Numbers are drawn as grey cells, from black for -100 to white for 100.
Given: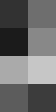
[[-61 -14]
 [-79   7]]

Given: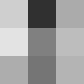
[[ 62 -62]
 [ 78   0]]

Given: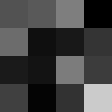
[[-36 -30]
 [-15 -88]]

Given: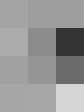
[[29 24]
 [34 10]]

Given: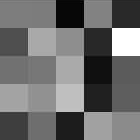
[[ -2  -3]
 [-39  32]]

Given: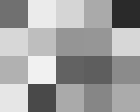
[[-12  84]
 [ 69  49]]
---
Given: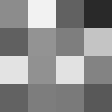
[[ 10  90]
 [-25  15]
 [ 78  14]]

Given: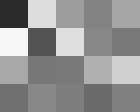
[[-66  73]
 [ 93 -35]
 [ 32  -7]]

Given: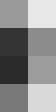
[[ 20  81]
 [-59  10]
 [-66  22]]

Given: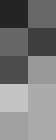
[[-72 -19]
 [-20 -51]
 [-40  19]]

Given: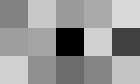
[[ 2 57]
 [23 28]
 [62 11]]

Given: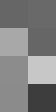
[[-20 -18]
 [ 32 -20]
 [ 10  56]]

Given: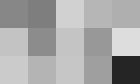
[[ 6 -1]
 [53 10]
 [59 41]]
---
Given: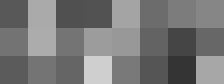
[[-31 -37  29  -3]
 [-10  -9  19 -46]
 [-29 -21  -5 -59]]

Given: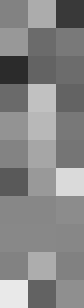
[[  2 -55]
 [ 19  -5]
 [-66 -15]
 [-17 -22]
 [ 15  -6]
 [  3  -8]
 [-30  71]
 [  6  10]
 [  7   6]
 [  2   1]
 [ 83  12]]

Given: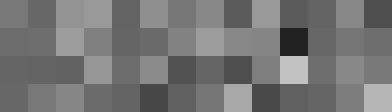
[[ -6  15 -22  -7 -29 -29   6]
 [-15  22 -21   2   7 -73  -8]
 [-21 -23 -15 -36 -39  52   7]
 [-19   5 -22 -24  32 -25  -2]]

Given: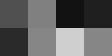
[[-37 -86]
 [-67  62]]

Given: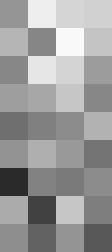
[[ 17  67]
 [ 42  95]
 [  6  66]
 [ 24  55]
 [-13  10]
 [ 15  20]
 [-67  -4]
 [ 34  55]
 [ 11  16]]

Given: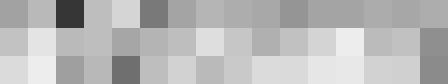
[[ 27 -58  67  29  36  17  29  31]
 [ 52  46  30  49  55  51  86  51]
 [ 72  25 -13  65  58  71  82  63]]

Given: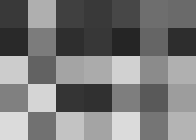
[[-55 -50 -44 -17]
 [-68 -64 -71 -65]
 [ 60  29  64  38]
 [  0 -59  -1  23]
 [ 72  53  72  41]]

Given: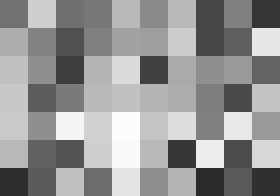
[[-11 -12  46  46   0]
 [ 36 -37  27  61 -26]
 [ 51 -51  72  33  20]
 [ 57  -4  51  35 -43]
 [ 58  92  98  73  82]
 [ 44 -34  95 -57 -41]
 [-65  51  79  42 -30]]

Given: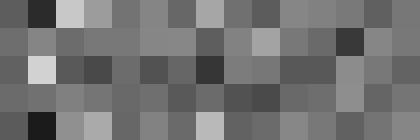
[[-27  57 -10 -19 -12   5  -5  -7]
 [-14 -15  -6   6   2  -6 -55  -6]
 [-24 -30 -15 -20  -3 -31  10 -22]
 [-16   0 -18 -30 -36 -18  11  -8]
 [-29  13 -19 -17 -23   6 -24   5]]
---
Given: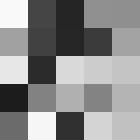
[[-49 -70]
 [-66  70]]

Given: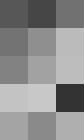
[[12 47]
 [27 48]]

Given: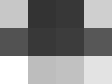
[[-56 -53]
 [ 48  51]]

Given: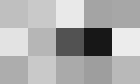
[[ 43 -36]
 [ 58  33]]

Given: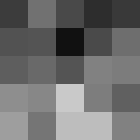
[[-34 -87]
 [-18 -34]]

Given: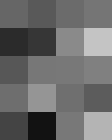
[[-58   8]
 [ -7  -6]]
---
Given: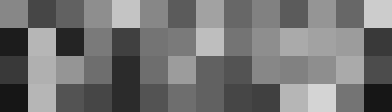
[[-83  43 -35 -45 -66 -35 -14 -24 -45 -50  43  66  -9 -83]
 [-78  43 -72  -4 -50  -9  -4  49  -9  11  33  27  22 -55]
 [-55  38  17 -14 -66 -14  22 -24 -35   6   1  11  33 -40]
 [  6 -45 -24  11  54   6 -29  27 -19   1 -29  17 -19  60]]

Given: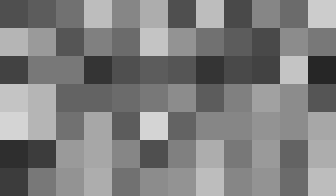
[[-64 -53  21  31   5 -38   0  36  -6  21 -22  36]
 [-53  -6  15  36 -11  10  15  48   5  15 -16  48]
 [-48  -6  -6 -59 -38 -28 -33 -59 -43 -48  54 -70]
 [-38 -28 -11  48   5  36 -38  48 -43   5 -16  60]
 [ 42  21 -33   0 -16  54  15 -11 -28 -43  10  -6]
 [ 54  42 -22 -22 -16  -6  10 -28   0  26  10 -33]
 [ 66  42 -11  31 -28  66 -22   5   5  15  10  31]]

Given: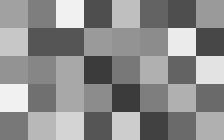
[[ -6  44  66 -33  61 -49 -17  38]
 [ 15   5  32 -54  -6  38 -22  78]
 [ 26  -1  89 -39  50 -22 -39  21]
 [ 56 -33 -33  21  15  10  84 -44]
 [ 89 -12  32  10 -54  -1  38 -17]]

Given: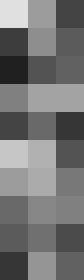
[[-75 -35 -24]
 [-58  17 -24]
 [-52  11 -29]
 [-47 -18 -58]
 [-29 -12 -41]
 [-18   6   0]
 [  0  28  28]
 [ 22  34  -6]
 [ 55  39 -35]
 [ 76  22 -47]]

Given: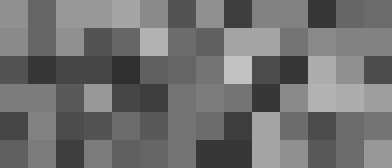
[[-45   2 -40 -35 -15 -30  -9 -15 -51  29 -15 -40 -15  -9]
 [-35 -57 -45 -45 -62 -25 -20  -9  51 -40 -57  35  13 -40]
 [-25  -3 -51  -3 -25 -20  -9 -57 -57  29  13 -30 -15  19]
 [ -3  -3 -30  19 -45 -51  -9  -3  -9 -57   8  40  35  24]
 [  8 -20  13 -35 -20  40 -15 -25  29  29  -9   8   2   2]
 [ 13 -20  19  19  29   8 -35  13 -51   2   2 -57 -20 -15]]

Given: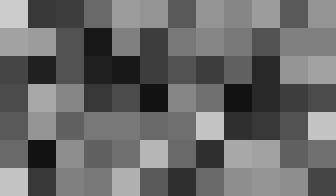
[[-46 -75 -36 -75 -81 -52 -36 -52 -24 -69  16  27]
 [-41  32   5 -57 -41 -86   5 -12 -86 -69 -52 -41]
 [-30  16 -24  -6  -6 -18 -12  54 -63 -57 -36  54]
 [-18 -86  11 -24 -12  43 -18 -63  32  27 -24 -12]
 [ 27  22 -36 -81   0 -52  -6   5  -6 -36   0   0]
 [ 54 -57   0  -6  38 -30 -63 -18  11  16  11 -46]
 [ 59 -57 -52 -18  22  16 -30  16   5  22 -30  16]]
